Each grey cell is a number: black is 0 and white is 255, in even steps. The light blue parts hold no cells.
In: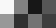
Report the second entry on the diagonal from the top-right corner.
115
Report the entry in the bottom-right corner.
62
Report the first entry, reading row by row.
248

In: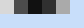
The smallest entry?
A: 17
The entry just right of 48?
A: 170

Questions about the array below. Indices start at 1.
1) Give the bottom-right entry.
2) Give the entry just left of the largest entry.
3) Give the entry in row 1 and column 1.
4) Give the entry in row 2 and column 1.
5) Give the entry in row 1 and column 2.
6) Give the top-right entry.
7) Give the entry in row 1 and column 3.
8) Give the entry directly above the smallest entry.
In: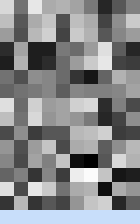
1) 93
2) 237
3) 216
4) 190
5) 114
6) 128
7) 231
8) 178

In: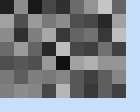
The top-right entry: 100
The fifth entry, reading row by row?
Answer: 48
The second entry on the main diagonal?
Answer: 79
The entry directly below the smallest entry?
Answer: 133
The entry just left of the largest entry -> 148
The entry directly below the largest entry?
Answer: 40
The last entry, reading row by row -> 64
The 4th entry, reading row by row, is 71
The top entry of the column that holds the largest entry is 197
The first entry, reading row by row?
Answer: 32
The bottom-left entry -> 127
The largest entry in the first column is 161
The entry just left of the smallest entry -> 154
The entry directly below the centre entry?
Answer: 17
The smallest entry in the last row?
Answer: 56
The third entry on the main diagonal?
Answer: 127
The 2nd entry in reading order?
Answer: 140

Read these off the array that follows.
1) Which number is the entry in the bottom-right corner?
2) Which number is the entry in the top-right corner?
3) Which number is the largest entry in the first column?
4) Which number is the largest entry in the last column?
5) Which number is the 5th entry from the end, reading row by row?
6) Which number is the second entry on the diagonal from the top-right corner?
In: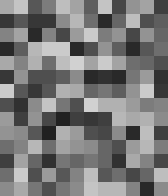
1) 139
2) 63
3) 203
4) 190
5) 183
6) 79

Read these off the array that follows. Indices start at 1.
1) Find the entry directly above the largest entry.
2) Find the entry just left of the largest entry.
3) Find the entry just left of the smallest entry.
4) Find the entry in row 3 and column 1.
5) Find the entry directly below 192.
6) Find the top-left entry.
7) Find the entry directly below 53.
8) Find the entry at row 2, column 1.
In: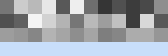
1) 185
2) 96
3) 110
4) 157
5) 134
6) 118
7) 157
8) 80

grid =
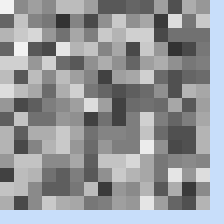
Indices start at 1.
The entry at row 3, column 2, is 201
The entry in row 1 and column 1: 242
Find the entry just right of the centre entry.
65
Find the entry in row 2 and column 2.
195
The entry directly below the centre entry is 113
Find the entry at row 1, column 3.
159
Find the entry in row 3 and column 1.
180
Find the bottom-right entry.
180
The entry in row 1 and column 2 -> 138
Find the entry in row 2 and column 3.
132
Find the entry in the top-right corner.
151
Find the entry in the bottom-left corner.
173
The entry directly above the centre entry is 101
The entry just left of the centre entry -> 221
